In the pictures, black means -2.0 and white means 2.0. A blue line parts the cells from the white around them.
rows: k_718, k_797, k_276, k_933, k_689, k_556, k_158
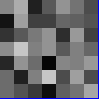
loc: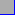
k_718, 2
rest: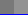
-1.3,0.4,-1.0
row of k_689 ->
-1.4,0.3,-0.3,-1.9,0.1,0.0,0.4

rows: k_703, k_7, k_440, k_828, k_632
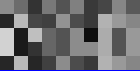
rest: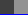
-0.8,-1.1,0.8,0.4,0.1
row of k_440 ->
1.3,-1.6,1.0,-0.4,-0.7,0.2,-1.8,0.7,-0.7,0.4
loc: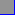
k_7, 5

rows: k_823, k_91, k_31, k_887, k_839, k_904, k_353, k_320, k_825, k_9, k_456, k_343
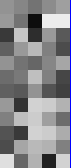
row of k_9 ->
-0.7,-1.1,1.3,1.2,0.7
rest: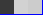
0.7
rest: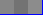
0.5
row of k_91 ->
0.4,-0.2,-1.8,1.7,1.7
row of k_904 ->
-0.3,-0.1,1.0,0.0,-0.9
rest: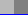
-0.8

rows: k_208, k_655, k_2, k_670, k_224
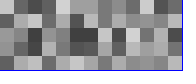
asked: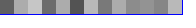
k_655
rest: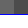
-0.5,1.3,0.5,0.5,-0.1,0.2,-0.3,1.2,-0.7,-0.3
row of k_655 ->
-0.5,0.7,1.1,-0.3,0.7,-0.7,0.9,-0.1,0.7,0.2,0.3,0.1,0.9
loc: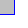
k_224, 3
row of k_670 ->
0.3,-0.4,-0.9,0.8,-0.1,-0.7,-0.6,0.6,-0.5,0.9,0.5,0.7,-0.2

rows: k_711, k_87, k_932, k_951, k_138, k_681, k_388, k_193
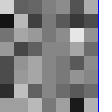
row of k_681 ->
-0.8,0.4,0.6,0.1,-0.1,0.3,0.1
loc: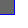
k_711, 3
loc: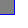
k_711, 4
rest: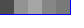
-0.6,0.2

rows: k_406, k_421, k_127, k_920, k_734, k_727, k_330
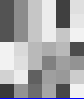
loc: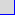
k_920, 2
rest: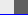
0.5,0.4,1.2

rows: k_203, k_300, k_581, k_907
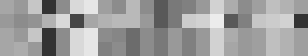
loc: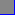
k_581, 9
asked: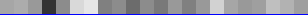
k_907
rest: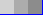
0.5,1.0,0.8,0.5
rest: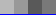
1.2,1.3,1.7,-0.6,0.0,1.1,1.2,1.3,-1.2
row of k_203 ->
0.6,0.4,1.1,-1.2,0.2,1.4,1.6,0.5,0.2,0.9,0.2,-0.6,-0.1,0.0,0.4,1.3,0.7,0.2,0.5,1.0,0.8,0.5
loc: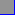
k_300, 3
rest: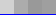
1.0,0.8,0.5

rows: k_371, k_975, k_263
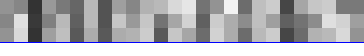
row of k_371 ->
0.3,0.1,-1.2,0.4,-0.1,-0.4,0.9,-0.7,0.5,0.1,0.8,0.9,1.4,1.6,-0.2,0.3,1.8,-0.3,1.0,1.2,-0.9,0.6,1.1,1.2,-0.1,-0.1
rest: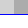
-0.3,0.9,1.2,-0.9,-0.3,0.8,0.9,1.4,0.3
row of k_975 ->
0.1,1.5,-1.1,0.0,0.9,-0.5,0.9,-0.7,1.1,0.4,1.1,-0.2,0.6,1.3,-0.5,1.2,0.7,0.2,1.0,0.5,-0.5,-0.2,0.2,1.5,1.3,0.5
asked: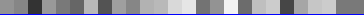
k_371
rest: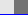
0.3,1.8,-0.3,1.0,1.2,-0.9,0.6,1.1,1.2,-0.1,-0.1
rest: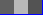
1.1,0.4,1.1,-0.2,0.6,1.3,-0.5,1.2,0.7,0.2,1.0,0.5,-0.5,-0.2,0.2,1.5,1.3,0.5
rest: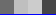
0.6,1.1,1.2,-0.1,-0.1

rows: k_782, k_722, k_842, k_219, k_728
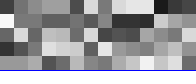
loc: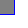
k_219, 11
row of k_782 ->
-1.0,-0.2,0.2,0.5,0.5,-0.8,1.4,-0.1,1.4,1.6,1.6,-1.6,-1.1,-0.9
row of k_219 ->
-1.2,-0.7,-0.1,1.5,1.3,1.2,-0.5,1.6,0.4,0.2,0.0,0.6,1.0,0.3
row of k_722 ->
1.9,-0.1,-0.1,-0.5,-0.5,-0.2,-0.6,0.1,-1.2,-1.2,-1.3,1.2,0.6,0.3
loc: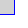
k_219, 5

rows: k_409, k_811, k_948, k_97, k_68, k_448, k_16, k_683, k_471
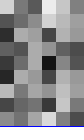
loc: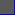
k_409, 3
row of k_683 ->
-0.9,-0.4,-0.2,-1.1,1.1,-0.1
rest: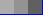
-0.8
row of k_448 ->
-1.4,0.7,0.4,-0.9,0.8,0.4

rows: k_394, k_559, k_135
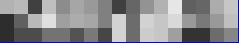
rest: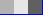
-0.4,0.7,1.1
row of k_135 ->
-1.3,-0.8,-0.8,-0.2,-0.2,-0.7,-0.1,-0.9,1.3,-0.3,1.2,1.1,0.5,-1.2,-1.2,-0.3,0.1
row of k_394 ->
0.8,0.9,-1.0,1.0,0.2,0.6,0.4,0.0,-1.0,-0.4,0.3,0.8,1.6,-0.5,-0.4,0.7,1.1
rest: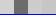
0.5,-1.2,-1.2,-0.3,0.1

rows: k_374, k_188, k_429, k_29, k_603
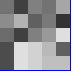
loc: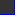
k_188, 5
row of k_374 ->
-0.2,-1.0,0.0,-0.2,0.6
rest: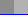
-0.5,-0.1,-1.2
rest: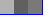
-1.2
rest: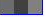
0.4,1.5
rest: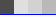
-0.5

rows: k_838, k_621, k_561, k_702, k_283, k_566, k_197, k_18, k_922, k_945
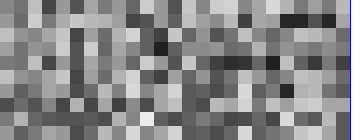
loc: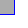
k_621, 5
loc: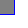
k_197, 9
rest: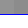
1.2,-0.7,1.2,-0.4,0.6,0.1,-0.5,-1.5,-0.5,0.2,0.2,0.3,-0.3,-0.2,0.8,-0.2,0.3,0.1,-0.1,0.2,-0.1

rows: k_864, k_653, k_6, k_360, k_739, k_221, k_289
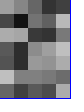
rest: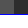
0.4,0.3,0.7
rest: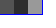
0.3,0.7
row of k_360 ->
-0.6,-1.3,0.2,0.5,1.0
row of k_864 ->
0.5,0.1,-0.4,-1.2,-1.0
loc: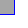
k_6, 2
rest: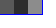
0.5,1.0

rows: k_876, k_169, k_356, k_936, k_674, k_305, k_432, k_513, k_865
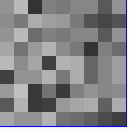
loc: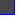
k_169, 8
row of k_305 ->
-1.0,0.3,0.3,0.8,-0.1,0.7,-0.4,0.1,0.5
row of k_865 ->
0.6,0.3,0.3,0.8,-0.2,-0.3,-0.5,-0.8,-1.0
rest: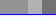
-0.3,-0.5,-0.8,-1.0
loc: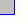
k_432, 2
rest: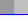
-1.1,-0.2,-1.1,0.0,0.3,0.1,0.2

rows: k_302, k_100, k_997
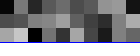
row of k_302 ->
-1.9,-0.1,-1.4,-0.6,-0.3,-0.8,-0.6,0.3,0.4,-1.7
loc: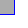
k_100, 10
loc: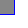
k_100, 4
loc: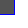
k_100, 2

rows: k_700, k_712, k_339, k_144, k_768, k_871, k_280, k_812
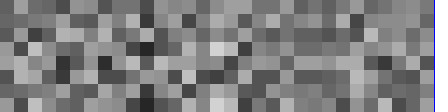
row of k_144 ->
0.4,-0.8,1.0,0.2,-0.3,-0.5,0.5,0.3,0.2,-0.9,-1.4,-0.7,-0.4,0.8,0.1,1.3,0.9,-1.0,0.1,-0.1,0.3,-0.3,-0.3,-0.1,-0.2,0.5,0.1,0.3,0.7,-0.1,0.5
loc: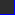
k_768, 8
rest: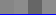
0.5,0.5,-0.2,-0.2,0.4,-0.5,-0.2,-0.5,-0.1,0.4,-0.4,-0.2,0.1,0.2,-0.1
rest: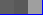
0.0,0.8,-1.1,0.1,0.5,-0.9,0.0,0.7,0.4,-0.6,0.1,0.7,-0.2,0.1,0.3,-0.3,0.7,-0.9,0.1,0.2,0.2,0.3,-0.4

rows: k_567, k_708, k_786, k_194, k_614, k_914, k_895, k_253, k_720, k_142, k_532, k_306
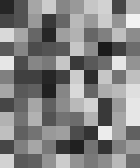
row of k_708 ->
-0.9,-0.7,0.4,-1.1,-0.4,0.9,0.4,1.2,0.3,1.8
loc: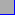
k_895, 8
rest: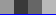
0.4,1.2,0.3,1.8
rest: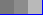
-0.3
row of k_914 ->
0.0,-1.0,-1.0,-1.4,-1.0,1.2,-1.3,1.1,-0.2,1.0

